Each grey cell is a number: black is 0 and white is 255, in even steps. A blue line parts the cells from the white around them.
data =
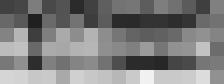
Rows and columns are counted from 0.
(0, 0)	65
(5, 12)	201
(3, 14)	194
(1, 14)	106
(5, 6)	199
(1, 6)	61
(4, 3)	128
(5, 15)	145
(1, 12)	45
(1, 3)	106
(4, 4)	113
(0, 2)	125
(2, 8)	118
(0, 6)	65
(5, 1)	210
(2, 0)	131
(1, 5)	115
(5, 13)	204
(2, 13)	137
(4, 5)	132
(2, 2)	62
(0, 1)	70
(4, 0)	120
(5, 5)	208
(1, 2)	32
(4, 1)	143
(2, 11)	97
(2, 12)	105
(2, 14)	145

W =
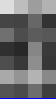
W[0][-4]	221
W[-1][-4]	84
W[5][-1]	136
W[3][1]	40
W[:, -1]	[178, 51, 88, 58, 55, 136, 62]
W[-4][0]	48
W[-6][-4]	69
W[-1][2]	109

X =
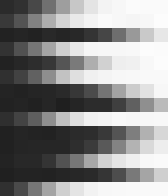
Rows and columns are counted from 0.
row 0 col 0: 43
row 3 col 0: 51
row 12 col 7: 53
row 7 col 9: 96
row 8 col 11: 248
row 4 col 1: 39
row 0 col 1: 49
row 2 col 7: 70
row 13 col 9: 249
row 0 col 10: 250
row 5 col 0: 48
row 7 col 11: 187
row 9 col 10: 177
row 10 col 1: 37
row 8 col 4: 192
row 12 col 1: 35
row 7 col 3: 38
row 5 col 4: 194
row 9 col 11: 215
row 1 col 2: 129
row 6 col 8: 163
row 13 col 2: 118
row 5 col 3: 142
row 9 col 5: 43
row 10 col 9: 179
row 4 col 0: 34
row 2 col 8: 110
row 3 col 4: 207
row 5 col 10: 249
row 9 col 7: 57
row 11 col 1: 40
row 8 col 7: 243
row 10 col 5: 46
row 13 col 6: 242
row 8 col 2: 94
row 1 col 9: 245
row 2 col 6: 52

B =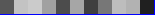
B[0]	87
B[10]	32
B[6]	63
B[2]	203

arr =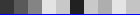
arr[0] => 54
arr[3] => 227
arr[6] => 201
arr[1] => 89

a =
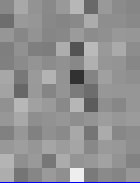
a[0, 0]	136
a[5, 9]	143
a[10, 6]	136
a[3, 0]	127
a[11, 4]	171
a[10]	[152, 158, 150, 165, 156, 165, 136, 154, 152, 142]
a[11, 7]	162
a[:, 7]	[153, 142, 144, 153, 150, 160, 151, 143, 157, 171, 154, 162, 138]
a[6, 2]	153
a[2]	[150, 135, 147, 134, 136, 155, 140, 144, 152, 150]
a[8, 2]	142
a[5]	[167, 120, 154, 179, 147, 49, 132, 160, 147, 143]
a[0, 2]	147
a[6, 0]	163
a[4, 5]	136
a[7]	[145, 183, 161, 154, 137, 182, 92, 143, 135, 150]
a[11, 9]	130
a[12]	[173, 117, 134, 154, 143, 238, 122, 138, 133, 151]
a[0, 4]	153
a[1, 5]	137
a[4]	[128, 139, 148, 140, 145, 136, 176, 150, 148, 135]
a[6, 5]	123
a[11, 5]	148
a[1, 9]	137
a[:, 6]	[105, 172, 140, 186, 176, 132, 109, 92, 148, 117, 136, 152, 122]
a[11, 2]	153
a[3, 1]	145
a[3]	[127, 145, 127, 125, 173, 83, 186, 153, 170, 141]

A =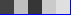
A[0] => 66
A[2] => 54
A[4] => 223

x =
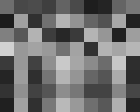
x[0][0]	110
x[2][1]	87
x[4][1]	152
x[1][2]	48
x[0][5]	74
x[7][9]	36
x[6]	[51, 144, 66, 85, 141, 119, 67, 67, 134, 70]
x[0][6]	30
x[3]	[209, 152, 163, 153, 113, 163, 49, 179, 165, 182]
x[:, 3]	[63, 113, 61, 153, 143, 117, 85, 120]
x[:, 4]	[99, 180, 39, 113, 201, 180, 141, 185]
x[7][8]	176
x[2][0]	128
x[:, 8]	[100, 168, 33, 165, 199, 171, 134, 176]
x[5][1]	157
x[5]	[37, 157, 47, 117, 180, 149, 102, 85, 171, 43]
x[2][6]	180
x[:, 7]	[36, 82, 150, 179, 108, 85, 67, 88]

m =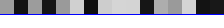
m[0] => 157
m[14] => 19
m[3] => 21
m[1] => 18
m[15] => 24
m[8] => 213

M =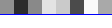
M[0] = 145
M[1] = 44
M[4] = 202

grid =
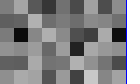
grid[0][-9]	125
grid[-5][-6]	110
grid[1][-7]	177
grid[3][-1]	143
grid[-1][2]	163
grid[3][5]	34
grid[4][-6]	115
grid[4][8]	75
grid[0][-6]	54
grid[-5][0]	95
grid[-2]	[96, 94, 170, 115, 118, 177, 145, 116, 75]
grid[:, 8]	[141, 112, 15, 143, 75, 163]
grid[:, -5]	[113, 123, 138, 157, 118, 154]
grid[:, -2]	[77, 133, 171, 152, 116, 134]
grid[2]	[123, 11, 135, 175, 138, 79, 63, 171, 15]
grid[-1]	[143, 170, 163, 84, 154, 65, 200, 134, 163]
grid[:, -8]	[165, 99, 11, 138, 94, 170]
